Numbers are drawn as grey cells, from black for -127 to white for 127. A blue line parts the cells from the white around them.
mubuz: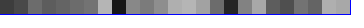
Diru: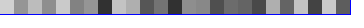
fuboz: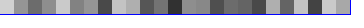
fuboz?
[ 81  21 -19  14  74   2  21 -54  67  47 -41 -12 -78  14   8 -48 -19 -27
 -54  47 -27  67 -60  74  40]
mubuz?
[ -66  -54  -19  -34  -27  -19  -12   53 -104    8   -4   14   47   53
   34  -19  -90    2   40  -34  -48  -12  -27   47   40]

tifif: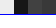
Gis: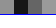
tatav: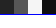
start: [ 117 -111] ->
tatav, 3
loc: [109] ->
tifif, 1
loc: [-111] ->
tatav, 4

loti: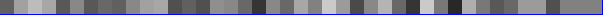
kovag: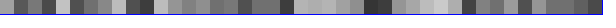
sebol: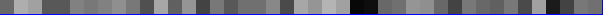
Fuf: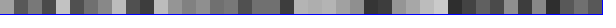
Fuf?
[ 33 -39  -7 -53  66 -47 -15   8  60 -47 -66  60  21   1  15 -15  -7 -47
 -15 -15 -66  52  46  52  33  15 -74 -66  21  39  60  74 -81 -60 -31 -53
  15 -66   8 -81 -39 -15 -39]
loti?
[-31  33  60  39 -39   8 -39 -23 -31   8  33  39 -47 -31 -47  15   8 -23
 -74   8 -23  39   1  74  27 -53   8  52 -23 -74  74  -7 -87  46  -7 -39
 -23  27  27 -47   1   1   1]
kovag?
[ 33 -39  -7 -53  66 -47 -15   8  60 -47 -66  60  21   1  15 -15  -7 -47
 -15 -15 -66  52  46  52  33  15 -74 -66  21  39  60  74  46 -60   1 -15
  27 -47  21 -15 -15 -31 -53]
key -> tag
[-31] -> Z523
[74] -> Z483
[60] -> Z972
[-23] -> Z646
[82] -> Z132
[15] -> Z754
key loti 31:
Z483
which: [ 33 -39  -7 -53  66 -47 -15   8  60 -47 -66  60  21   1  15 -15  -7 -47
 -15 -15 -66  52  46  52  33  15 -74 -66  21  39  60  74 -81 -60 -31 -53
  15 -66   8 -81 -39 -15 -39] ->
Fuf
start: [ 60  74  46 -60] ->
kovag, 31

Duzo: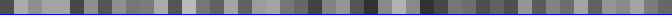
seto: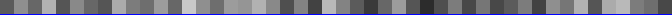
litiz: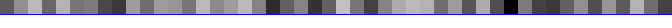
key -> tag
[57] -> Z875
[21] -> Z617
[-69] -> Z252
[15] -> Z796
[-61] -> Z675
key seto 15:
Z796
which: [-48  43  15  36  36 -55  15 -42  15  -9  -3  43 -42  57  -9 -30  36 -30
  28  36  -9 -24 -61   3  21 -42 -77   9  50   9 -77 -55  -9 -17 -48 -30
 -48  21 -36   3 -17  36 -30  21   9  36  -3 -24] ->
Duzo
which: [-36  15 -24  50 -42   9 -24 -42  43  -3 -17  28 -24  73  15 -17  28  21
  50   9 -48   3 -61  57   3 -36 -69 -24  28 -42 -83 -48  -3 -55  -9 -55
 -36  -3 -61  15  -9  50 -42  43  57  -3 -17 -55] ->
seto

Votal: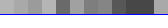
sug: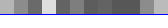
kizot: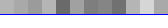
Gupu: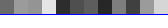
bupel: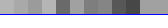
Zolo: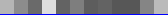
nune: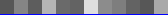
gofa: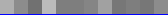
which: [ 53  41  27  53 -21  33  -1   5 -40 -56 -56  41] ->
Votal
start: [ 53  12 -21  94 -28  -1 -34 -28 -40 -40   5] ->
Zolo, 1

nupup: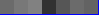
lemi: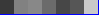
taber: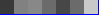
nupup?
[-20  -7   1 -78 -41 -20 -28]
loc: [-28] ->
nupup, 7
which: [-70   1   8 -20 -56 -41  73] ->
lemi
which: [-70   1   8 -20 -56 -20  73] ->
taber

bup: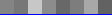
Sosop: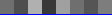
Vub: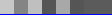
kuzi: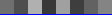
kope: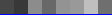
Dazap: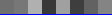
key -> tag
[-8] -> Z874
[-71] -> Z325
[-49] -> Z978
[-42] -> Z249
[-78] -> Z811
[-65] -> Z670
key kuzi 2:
Z978
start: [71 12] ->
bup, 3
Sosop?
[-16 -49  48 -71  32 -16 -42  -2]

